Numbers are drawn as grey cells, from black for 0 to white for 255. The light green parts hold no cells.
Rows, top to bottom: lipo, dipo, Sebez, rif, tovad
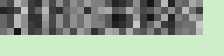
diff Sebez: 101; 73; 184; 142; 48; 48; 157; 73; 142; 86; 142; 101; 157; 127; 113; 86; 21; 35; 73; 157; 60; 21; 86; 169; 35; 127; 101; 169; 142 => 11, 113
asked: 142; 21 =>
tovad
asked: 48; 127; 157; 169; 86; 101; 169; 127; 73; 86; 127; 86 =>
dipo
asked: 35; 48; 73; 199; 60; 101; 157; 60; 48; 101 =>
rif
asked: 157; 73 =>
Sebez

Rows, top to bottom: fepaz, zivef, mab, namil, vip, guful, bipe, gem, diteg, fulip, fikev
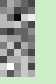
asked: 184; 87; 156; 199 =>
fikev
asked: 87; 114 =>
zivef
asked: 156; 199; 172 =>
fikev
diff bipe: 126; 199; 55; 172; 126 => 2, 71

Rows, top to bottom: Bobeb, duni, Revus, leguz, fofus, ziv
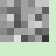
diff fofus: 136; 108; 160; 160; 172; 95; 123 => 6, 108
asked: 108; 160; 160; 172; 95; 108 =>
fofus
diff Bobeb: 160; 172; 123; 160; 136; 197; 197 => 1, 185
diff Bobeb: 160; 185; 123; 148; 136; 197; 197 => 3, 160
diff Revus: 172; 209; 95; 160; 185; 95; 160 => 0, 160

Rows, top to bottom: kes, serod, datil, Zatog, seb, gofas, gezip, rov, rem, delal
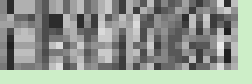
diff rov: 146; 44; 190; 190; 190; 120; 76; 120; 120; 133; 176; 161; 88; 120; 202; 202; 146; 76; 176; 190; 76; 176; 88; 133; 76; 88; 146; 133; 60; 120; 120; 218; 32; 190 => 24, 88
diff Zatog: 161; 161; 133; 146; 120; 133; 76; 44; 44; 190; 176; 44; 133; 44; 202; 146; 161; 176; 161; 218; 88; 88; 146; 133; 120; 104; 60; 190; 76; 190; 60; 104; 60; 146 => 13, 60
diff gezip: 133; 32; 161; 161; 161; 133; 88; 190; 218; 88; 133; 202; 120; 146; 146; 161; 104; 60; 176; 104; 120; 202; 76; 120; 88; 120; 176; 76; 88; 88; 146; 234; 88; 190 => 22, 60
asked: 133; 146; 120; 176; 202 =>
serod

